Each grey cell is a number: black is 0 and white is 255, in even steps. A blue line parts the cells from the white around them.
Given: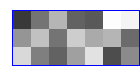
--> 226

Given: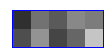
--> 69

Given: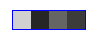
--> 38

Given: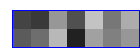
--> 161

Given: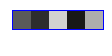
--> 209

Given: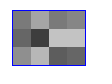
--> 183

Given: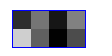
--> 96

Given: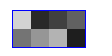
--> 150
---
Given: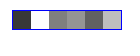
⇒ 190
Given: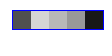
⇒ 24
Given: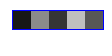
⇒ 87
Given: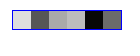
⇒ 107
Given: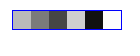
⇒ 253
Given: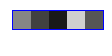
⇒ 86
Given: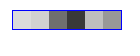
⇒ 152
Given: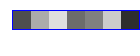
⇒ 46
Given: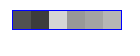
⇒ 181
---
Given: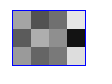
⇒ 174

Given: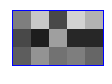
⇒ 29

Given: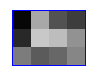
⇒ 200

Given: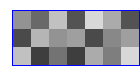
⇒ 181

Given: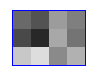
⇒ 40

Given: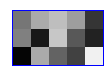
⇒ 24

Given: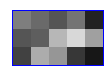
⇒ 94
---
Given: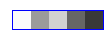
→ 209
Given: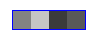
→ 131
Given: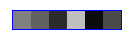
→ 128
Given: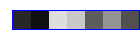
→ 200
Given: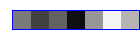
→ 180
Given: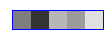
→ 183
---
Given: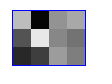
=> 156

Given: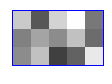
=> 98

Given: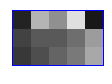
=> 121

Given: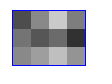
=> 191

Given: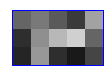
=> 25

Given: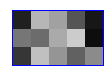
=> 97

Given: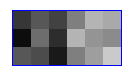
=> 158
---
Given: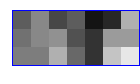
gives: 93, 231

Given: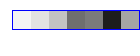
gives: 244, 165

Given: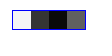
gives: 246, 96

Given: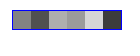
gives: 131, 60

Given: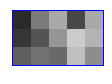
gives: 42, 141

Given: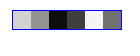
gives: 210, 114

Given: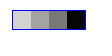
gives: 210, 6

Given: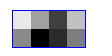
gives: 233, 126
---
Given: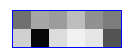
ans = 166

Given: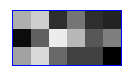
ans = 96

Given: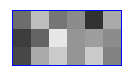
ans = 100

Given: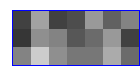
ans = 143

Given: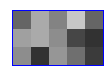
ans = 170

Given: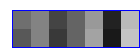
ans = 131

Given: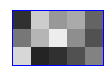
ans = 181

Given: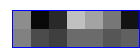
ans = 9
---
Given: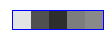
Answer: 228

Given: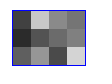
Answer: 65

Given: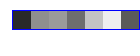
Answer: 41

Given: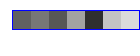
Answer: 97

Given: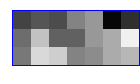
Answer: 67

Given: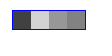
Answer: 65

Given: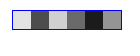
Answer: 227
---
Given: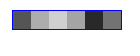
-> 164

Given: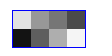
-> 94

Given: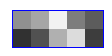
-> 176

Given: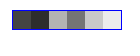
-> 117

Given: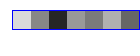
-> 123

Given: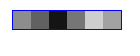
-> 118

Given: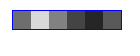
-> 68

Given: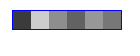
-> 98
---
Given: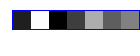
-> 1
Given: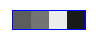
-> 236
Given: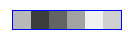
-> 99
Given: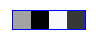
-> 249
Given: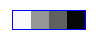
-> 96
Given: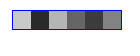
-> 181
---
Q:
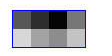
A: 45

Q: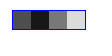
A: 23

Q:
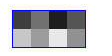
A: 113

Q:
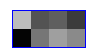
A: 83

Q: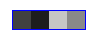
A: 29

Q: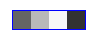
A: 185
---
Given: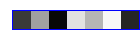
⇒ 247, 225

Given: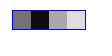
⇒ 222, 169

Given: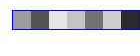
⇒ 230, 207

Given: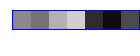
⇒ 207, 178

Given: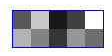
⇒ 253, 200

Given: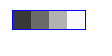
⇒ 250, 178

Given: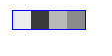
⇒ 237, 185

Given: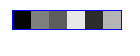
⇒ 231, 180

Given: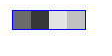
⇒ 227, 193
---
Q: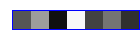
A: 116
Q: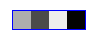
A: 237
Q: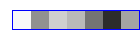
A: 44
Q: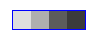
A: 92
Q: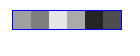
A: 37
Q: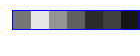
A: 64
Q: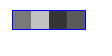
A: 52
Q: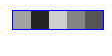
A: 133
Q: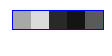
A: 20
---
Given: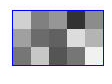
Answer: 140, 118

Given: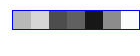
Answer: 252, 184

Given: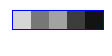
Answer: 19, 214

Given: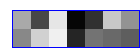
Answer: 147, 136

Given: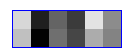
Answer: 140, 192

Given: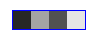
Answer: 229, 39
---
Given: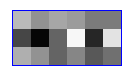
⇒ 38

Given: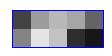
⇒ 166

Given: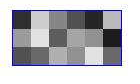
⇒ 145

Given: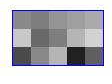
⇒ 181

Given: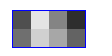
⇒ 132

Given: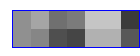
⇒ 197
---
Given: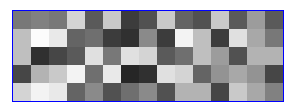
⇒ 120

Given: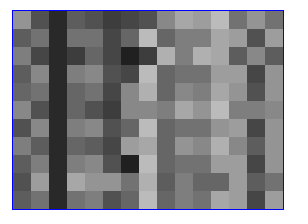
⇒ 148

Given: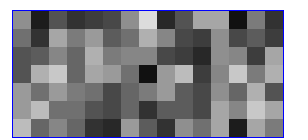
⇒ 143

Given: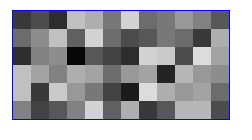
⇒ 57

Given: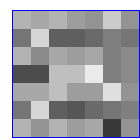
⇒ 179
